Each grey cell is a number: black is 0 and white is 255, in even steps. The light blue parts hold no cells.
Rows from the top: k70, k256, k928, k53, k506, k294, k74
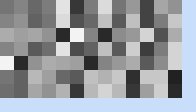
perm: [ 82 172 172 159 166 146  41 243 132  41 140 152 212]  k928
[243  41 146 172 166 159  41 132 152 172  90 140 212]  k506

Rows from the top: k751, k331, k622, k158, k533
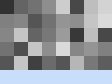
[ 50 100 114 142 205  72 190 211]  k751
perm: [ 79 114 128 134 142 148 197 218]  k158
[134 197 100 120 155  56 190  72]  k622
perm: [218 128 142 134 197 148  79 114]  k158
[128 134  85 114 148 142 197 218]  k331
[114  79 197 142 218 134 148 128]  k158
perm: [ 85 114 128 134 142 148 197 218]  k331

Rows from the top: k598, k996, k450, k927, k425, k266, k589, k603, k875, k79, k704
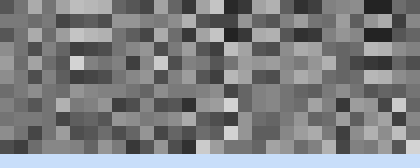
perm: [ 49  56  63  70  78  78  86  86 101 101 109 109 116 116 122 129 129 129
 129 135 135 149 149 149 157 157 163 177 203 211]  k603
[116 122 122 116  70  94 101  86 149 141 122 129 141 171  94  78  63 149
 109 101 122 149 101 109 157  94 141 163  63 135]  k875
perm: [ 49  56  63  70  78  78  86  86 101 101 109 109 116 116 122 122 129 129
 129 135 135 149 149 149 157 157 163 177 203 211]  k704
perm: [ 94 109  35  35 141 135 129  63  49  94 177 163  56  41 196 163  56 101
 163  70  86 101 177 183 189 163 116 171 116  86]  k598

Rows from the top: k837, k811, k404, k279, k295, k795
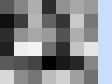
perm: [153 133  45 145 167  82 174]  k404
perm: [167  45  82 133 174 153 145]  k404

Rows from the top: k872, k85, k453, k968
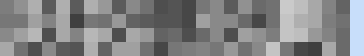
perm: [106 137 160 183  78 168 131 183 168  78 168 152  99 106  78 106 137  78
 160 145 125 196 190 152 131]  k453
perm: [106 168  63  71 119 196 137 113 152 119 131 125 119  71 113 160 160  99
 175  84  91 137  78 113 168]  k968
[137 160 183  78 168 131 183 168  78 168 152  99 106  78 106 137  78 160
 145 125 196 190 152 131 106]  k453
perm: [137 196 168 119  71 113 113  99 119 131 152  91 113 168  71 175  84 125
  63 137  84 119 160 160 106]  k85

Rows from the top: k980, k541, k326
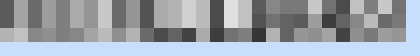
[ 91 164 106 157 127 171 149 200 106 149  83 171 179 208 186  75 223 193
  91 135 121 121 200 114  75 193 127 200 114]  k980
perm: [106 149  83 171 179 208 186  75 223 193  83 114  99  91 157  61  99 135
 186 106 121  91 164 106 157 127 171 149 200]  k541

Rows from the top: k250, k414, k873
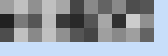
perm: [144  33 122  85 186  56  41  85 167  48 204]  k414
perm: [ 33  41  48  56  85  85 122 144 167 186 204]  k414
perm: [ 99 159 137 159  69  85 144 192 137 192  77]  k873
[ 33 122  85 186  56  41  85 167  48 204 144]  k414
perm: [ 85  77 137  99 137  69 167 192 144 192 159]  k250
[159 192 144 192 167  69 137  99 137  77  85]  k250

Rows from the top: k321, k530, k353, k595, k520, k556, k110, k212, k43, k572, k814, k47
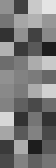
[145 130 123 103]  k556
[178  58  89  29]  k595
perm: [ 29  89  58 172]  k814
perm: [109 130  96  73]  k212
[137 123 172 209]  k110

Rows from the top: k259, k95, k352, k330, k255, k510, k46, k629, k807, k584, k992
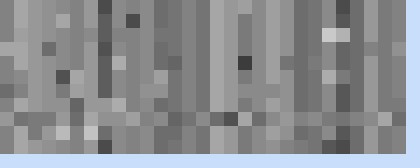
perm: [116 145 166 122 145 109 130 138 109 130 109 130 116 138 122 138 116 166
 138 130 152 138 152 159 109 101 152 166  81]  k330
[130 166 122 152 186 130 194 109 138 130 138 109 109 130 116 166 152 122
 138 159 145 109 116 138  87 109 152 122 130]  k584
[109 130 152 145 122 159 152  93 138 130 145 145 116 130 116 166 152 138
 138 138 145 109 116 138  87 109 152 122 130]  k46
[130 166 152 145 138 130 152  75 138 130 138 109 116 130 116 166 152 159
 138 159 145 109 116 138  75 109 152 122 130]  k259
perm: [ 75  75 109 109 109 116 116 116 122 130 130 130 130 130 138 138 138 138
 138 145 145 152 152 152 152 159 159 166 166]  k259
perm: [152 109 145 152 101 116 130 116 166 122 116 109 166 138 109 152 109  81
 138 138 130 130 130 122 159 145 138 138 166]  k330
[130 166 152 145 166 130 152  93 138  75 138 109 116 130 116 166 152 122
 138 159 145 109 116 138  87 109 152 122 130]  k95

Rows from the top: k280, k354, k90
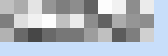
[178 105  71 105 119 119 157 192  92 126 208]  k90
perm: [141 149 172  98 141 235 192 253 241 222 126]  k354
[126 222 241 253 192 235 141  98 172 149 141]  k354

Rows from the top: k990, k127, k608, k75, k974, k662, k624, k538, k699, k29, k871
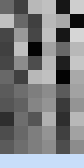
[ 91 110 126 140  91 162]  k624
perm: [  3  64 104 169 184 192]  k662
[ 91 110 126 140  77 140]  k871
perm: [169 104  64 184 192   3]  k662
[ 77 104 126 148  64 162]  k29

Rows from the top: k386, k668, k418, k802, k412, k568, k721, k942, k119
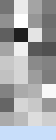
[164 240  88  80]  k802
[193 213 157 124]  k568
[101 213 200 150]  k942

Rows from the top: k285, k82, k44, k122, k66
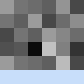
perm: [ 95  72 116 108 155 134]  k44
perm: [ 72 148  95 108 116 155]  k285
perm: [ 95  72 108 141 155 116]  k82

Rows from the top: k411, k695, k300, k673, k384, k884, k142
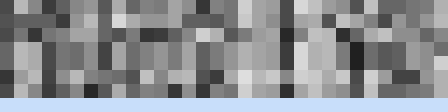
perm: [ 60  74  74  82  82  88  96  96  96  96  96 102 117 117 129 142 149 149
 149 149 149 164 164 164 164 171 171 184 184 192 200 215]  k695
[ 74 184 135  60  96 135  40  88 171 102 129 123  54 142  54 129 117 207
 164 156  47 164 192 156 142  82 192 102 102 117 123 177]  k142
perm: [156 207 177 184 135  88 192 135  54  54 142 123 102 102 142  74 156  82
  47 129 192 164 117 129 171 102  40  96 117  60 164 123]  k142
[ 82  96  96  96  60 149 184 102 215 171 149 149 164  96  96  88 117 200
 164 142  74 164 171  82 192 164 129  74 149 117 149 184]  k695

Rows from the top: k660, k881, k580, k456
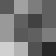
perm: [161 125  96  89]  k660
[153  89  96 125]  k580
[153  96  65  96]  k881
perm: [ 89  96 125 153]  k580
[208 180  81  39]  k456
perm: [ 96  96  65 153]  k881

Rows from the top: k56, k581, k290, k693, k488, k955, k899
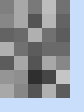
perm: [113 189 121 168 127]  k56
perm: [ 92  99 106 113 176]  k290
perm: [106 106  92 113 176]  k693
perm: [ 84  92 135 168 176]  k899
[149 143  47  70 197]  k955

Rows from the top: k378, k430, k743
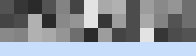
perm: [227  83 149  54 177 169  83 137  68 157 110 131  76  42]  k378
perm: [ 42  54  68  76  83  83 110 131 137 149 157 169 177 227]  k378
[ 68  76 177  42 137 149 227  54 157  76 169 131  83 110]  k430
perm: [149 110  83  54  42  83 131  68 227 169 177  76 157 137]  k378

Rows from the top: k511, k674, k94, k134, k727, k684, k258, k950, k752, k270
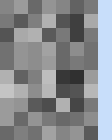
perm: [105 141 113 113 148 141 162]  k134
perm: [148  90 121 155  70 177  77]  k950
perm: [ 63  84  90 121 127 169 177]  k674
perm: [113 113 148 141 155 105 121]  k727
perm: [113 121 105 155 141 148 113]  k727

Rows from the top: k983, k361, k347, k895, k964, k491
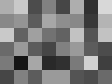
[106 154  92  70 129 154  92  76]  k895
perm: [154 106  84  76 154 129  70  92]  k491

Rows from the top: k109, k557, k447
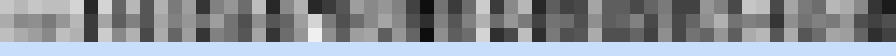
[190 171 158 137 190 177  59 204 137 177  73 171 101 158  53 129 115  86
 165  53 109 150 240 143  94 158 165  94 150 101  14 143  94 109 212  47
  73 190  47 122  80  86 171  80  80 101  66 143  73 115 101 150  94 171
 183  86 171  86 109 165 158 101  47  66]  k447
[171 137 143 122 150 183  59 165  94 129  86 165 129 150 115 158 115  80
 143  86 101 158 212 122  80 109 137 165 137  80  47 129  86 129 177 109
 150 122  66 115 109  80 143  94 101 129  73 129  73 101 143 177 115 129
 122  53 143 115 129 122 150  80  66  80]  k557
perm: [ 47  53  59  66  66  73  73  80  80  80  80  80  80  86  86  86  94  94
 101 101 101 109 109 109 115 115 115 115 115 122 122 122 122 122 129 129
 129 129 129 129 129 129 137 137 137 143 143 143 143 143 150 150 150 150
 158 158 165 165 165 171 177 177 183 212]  k557

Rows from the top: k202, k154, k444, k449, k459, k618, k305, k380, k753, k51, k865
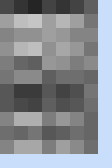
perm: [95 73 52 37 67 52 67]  k202
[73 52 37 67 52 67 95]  k202

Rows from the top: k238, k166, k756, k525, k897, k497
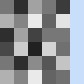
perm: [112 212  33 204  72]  k525
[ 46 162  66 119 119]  k756
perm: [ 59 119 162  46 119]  k238
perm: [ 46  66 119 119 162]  k756
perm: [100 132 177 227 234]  k166

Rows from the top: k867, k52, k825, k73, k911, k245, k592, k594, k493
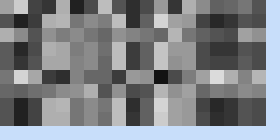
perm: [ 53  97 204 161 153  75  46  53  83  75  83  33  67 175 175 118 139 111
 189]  k493
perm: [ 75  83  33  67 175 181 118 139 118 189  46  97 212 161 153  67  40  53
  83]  k594
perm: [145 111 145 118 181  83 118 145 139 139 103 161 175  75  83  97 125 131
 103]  k592

